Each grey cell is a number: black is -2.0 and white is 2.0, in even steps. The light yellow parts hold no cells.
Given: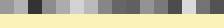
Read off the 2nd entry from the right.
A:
-0.2
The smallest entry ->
-1.2
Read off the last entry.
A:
-0.7
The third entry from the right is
1.4
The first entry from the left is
0.4

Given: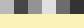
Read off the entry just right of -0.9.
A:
0.3
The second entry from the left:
-0.9
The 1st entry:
0.9

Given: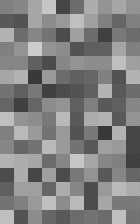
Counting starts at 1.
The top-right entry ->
0.3
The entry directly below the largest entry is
-0.5
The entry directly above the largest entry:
0.1
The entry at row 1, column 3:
0.6
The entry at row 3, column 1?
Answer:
0.8
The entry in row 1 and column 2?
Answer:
0.1
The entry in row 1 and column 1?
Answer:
0.0
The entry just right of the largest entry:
0.3
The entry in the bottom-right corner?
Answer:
-0.2
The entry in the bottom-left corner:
1.0
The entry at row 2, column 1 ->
-0.6
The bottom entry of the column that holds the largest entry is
0.2
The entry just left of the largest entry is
0.3
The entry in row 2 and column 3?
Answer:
0.6

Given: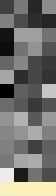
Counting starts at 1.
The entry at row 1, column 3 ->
-1.4
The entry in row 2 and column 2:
-0.8
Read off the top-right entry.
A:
0.2
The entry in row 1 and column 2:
-0.1
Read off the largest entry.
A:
1.7
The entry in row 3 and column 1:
-1.7
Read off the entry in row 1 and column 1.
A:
-1.0
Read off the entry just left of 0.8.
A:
0.3
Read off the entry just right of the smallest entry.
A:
-0.5
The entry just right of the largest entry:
-1.6
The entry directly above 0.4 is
-0.7
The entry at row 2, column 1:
0.0

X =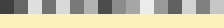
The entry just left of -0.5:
0.4
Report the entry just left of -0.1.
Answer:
1.4

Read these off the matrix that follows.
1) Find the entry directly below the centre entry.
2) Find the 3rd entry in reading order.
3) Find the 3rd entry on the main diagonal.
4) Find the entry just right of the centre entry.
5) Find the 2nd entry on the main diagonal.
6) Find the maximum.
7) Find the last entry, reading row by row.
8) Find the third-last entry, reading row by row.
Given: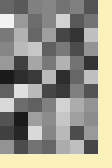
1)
-0.9
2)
0.0
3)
-0.4
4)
-1.3
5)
0.4
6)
1.8
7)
-0.9
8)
0.7

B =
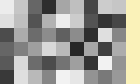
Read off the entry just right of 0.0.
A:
0.5
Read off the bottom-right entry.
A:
0.4
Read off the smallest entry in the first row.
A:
-1.3
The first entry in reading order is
1.7
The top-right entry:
1.1
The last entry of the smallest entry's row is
0.7
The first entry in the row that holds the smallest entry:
-0.4
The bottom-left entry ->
-1.1
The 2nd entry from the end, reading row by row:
-0.1
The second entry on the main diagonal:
1.0
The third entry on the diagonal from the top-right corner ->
-1.3
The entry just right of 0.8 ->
1.7
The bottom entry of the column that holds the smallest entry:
1.6
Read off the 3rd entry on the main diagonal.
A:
-0.3
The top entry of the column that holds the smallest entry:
1.0

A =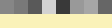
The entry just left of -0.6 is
-0.1
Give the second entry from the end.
0.6
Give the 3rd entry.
-0.6

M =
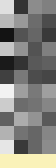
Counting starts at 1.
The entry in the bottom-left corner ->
1.6
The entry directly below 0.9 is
-1.7
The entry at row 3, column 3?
-0.4
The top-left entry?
1.5
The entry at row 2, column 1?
0.9
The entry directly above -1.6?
1.1
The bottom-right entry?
0.2
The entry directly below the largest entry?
1.2
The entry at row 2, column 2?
0.4
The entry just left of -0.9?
-0.8
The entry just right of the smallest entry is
-0.7
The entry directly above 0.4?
-1.2
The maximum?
1.8

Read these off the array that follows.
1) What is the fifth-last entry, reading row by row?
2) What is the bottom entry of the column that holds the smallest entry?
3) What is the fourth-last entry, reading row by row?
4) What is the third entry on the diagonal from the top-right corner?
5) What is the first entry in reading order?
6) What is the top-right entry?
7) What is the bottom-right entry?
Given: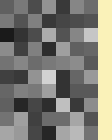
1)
-0.9
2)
0.6
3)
-1.4
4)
-0.7
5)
-0.5
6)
-0.3
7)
-0.2
